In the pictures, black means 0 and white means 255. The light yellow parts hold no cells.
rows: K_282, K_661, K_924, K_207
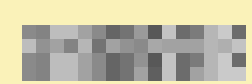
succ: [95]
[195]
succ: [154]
[88]

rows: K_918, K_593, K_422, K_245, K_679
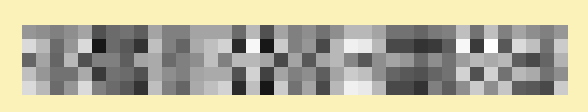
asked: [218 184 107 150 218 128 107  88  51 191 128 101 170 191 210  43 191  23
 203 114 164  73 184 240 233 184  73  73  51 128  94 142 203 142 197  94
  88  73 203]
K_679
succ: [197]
[94]
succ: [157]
[184]
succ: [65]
[164]
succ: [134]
[88]
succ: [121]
[128]

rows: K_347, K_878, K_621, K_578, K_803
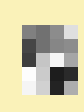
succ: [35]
[173]
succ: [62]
[197]
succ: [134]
[140]
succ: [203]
[29]
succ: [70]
[113]
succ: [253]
[203]

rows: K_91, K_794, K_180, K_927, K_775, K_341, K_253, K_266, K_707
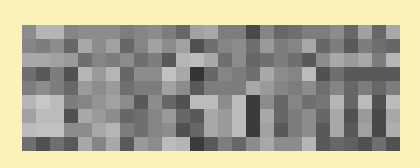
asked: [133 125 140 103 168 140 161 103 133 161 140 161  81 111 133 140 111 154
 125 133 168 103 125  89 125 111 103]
K_794
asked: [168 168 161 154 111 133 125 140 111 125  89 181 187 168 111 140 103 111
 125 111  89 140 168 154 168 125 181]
K_180
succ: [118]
[181]
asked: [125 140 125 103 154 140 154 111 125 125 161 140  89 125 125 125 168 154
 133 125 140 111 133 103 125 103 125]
K_775
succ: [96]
[81]
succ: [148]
[161]

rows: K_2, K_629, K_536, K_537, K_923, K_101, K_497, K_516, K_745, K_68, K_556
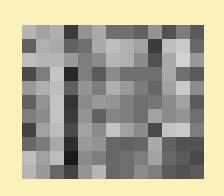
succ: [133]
[125]
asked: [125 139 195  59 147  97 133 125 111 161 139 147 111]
K_497
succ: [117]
[139]

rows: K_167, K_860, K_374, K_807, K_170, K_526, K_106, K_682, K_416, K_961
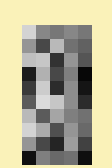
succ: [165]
[127]
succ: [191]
[198]

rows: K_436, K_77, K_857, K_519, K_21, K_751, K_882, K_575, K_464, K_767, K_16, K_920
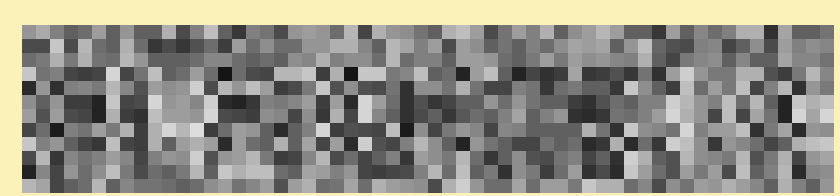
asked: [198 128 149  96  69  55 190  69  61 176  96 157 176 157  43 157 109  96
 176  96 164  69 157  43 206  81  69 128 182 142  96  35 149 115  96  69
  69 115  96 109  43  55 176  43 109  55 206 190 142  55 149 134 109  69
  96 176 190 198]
K_464
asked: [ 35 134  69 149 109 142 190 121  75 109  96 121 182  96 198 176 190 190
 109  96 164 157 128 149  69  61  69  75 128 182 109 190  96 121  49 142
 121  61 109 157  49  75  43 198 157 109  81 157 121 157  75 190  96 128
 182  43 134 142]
K_16
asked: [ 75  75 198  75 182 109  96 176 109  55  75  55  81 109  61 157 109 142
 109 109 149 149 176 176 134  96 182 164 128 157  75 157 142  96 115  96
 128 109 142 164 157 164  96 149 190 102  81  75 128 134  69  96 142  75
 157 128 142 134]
K_77
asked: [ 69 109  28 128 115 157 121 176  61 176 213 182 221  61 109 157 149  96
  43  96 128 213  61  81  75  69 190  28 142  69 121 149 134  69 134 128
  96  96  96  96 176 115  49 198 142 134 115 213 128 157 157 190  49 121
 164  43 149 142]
K_575
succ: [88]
[109]
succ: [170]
[128]
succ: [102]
[81]

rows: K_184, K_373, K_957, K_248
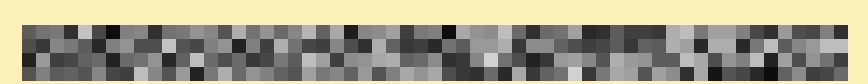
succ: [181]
[98]
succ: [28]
[134]

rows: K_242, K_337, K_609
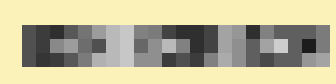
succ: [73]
[95]
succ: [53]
[60]
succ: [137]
[156]

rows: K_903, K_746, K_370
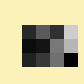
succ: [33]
[56]
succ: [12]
[20]
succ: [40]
[90]
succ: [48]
[205]
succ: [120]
[182]

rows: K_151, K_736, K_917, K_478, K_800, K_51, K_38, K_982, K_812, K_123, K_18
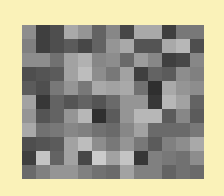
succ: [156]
[135]
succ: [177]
[135]

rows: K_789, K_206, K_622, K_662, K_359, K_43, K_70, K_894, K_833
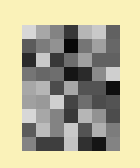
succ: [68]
[110]
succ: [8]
[117]
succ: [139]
[207]

